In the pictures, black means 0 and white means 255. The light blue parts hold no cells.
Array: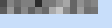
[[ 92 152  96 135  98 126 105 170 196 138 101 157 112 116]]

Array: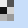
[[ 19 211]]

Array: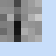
[[144 142 112 143 152 152]
 [126 129  16 151 147 143]
 [143 136  43 145 159 172]]

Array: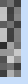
[[193  64 127]
 [ 94 115  63]
 [193  64 126]
 [150 152 200]
 [ 97 115  60]]

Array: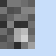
[[118  78  85 132 133]
 [ 46 130  47  49 112]
 [ 76 103 171 207 121]]

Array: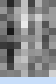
[[151  98 170 193 109 142 117 155]
 [133  67 134 234 112 169  84 153]
 [ 91 107 128 144 139 158  76 141]
 [121  34 139 172 147 152 127  99]
 [153  69 166 165  97 166 110 144]]

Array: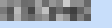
[[121  85 185 117  71 152 193  82 109  80  63 100 136]]
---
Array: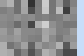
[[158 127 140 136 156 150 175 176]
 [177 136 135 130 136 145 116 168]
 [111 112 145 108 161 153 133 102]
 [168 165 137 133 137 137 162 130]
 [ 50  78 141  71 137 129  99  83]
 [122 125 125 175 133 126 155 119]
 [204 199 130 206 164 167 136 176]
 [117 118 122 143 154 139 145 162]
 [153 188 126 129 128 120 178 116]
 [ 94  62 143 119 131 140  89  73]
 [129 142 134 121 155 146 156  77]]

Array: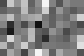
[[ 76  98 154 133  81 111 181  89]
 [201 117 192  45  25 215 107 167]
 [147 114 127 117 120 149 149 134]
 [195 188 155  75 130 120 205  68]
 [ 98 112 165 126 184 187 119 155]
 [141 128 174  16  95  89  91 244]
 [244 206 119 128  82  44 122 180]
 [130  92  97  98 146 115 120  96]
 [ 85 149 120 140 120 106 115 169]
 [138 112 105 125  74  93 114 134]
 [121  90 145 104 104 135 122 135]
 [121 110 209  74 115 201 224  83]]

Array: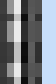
[[ 61  62  54  61  61  61  55  55  54  61  61  54]
 [147 148  67 148 147 148  65  65  63 148 148  66]
 [234 233 194 234 234 234 192 193 193 234 234 193]
 [ 44  46  13  44  44  45  13  14  11  46  44  13]
 [ 85  87  93  85  85  85  94  94  92  86  84  93]
 [ 81  81  48  81  81  81  48  48  47  81  81  48]]

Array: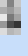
[[204 172 231 152 220]
 [131 154 121  76 182]
 [199 182 162  52 193]]

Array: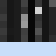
[[ 49  47  59  49  58  49]
 [ 23  23  23  23  26  23]
 [ 28  28  28  28  28  28]
 [ 66  49 146 154  63  66]
 [  7   7   7   7   7   7]
 [ 56 210  50  56  82  56]
 [ 21  21  21  21  21  21]
 [ 90  37  37  37  37  46]]

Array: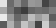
[[227 168 235  92]
 [107 116 154 176]
 [143  81 103 123]
 [104  61 124 195]
 [152 102 189 160]
 [146 111 158  68]
 [ 68 106 178 205]
 [ 97 124  93 121]]
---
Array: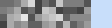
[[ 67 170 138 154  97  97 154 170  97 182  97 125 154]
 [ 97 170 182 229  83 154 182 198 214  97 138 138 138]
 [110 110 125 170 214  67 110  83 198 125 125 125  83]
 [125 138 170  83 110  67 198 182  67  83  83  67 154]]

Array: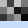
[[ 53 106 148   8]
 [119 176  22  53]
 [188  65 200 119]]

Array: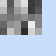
[[ 88 196 156  44 210 168]
 [104 144 156  74 236 130]
 [130 117 130 144 117 130]
 [183 104 156 183  59  88]
 [210  88 183 223  59  74]]

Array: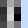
[[ 44 200  32]
 [ 56 212   0]
 [ 72 170 115]
 [ 87 170 129]]

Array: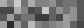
[[ 72  72 171 131  72  87 201  99 144 115 144  87]
 [ 87 156  87 115 115  59  59  99  72 156 144  87]
 [156  43 156  99 186 131 115 131 144 156  99  72]
 [171 131 201 115 171 131 131 144  99 115 115  87]]

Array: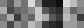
[[114 172  59 128 102 202 172  88  59 188 156  59]
 [128  88 156 114 218 128  31  31  16 218 188 141]
 [141  72 141 114 188 156  59  44  31 156 156 128]
 [172  72 102 114 141 202  88  59  44 172 102 128]]

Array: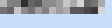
[[115 100 198 140 115 156 128 184 156 171  88  88  72  59 212]
 [184 128 128  47 100  88 140 140 156 198 171 212 100 115 171]]
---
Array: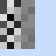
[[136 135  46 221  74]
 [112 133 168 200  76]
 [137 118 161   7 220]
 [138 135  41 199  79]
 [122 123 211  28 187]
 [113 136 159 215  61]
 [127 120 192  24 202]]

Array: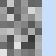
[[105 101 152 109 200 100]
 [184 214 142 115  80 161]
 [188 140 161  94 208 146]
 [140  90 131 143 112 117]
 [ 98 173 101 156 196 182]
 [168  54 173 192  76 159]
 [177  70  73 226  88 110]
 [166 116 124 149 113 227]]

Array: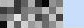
[[126 146   2  42 173  95  55 185 181]
 [194 119 188 129 133 121  56  85  59]
 [ 65 195 101  65 200 120 227 142 118]
 [195 142 107 177 153 208  96 201  14]]

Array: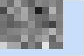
[[120 138 125 136  95 120 164 108 139]
 [121 178  90  29 120 167 132 157  73]
 [130 139 106 110 126 164 145 100 118]
 [125  67  88 107 144 118 105  95 112]
 [131 179 146 126 130 145 134 130 116]
 [157 100 165 150 121 170 117 120 130]
 [112 113 229 101 132  96 164 166 209]]

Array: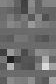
[[131 130  98 140  65  98 125 132]
 [ 99 101  99 128  70  88  99 106]
 [ 99  81 135  90 121 102 124 108]
 [115 124 130 153 112 127 136 114]
 [108 107 107 108 106 107 105 105]
 [102  84  92 106 117 118  92  98]
 [108 106 106 107 107 108 107 107]
 [129 138 142 104  76 121 155  64]
 [104 173 104  85  86  69  32 119]
 [162 217 129  79  83  96 179  92]
 [107 107 106 106 107 106 107 106]
 [161  89 102 142 123 126 138  92]]

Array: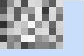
[[224  95 152 213 219  78 209 143  69]
 [153 220  57 234 157 161  94 191  83]
 [116 217  99 232 110 233  96 203 158]
 [212 106 205 152 249 197 207 134  47]
 [207  89 221 217 114 182 215 202 155]
 [121 204 163 144 247 243 126 142  55]
 [189 116 131 132 108  67 167 130 204]]

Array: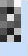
[[249 134 161]
 [163  24  71]
 [ 92 225  89]
 [ 79  96 117]
 [187  31  81]
 [ 32 194  44]]
